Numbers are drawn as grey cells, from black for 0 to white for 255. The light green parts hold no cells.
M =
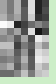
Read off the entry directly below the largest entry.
163
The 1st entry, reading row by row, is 163
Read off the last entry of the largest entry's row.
107
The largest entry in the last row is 205
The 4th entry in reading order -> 76
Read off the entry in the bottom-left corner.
107
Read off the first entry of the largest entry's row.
251
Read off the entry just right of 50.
64
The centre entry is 163
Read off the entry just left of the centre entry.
92
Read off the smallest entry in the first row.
35
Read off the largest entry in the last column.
221
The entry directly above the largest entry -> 177
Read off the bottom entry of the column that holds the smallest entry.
192
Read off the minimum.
23
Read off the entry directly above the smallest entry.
135
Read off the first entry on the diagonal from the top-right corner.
64
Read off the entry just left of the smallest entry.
221
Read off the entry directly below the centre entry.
122
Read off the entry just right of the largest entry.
235
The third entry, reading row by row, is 177
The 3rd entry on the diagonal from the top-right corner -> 205
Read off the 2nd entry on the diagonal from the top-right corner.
35

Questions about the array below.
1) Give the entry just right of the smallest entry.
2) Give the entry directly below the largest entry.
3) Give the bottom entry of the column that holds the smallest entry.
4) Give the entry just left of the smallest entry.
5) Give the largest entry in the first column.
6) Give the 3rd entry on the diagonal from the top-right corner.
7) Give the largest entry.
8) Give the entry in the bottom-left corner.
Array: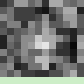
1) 170
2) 155
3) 170
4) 49
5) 140
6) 155
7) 229
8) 128

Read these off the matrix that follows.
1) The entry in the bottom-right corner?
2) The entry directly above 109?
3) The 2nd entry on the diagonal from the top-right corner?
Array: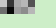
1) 183
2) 198
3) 140

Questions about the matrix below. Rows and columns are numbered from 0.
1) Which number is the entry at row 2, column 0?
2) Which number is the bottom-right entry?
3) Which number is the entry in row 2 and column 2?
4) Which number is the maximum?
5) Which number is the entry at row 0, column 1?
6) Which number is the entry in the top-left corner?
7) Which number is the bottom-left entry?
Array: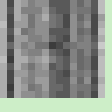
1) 172
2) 188
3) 172
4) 201
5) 74
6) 172
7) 172

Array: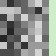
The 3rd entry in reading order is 88
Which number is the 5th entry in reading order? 170
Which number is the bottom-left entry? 75
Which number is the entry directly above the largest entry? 199
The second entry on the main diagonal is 199
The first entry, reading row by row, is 140
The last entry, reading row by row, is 112
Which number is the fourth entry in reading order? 100
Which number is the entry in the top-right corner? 128
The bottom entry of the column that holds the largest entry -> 211
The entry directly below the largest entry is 154
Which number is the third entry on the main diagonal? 112
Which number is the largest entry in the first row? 211
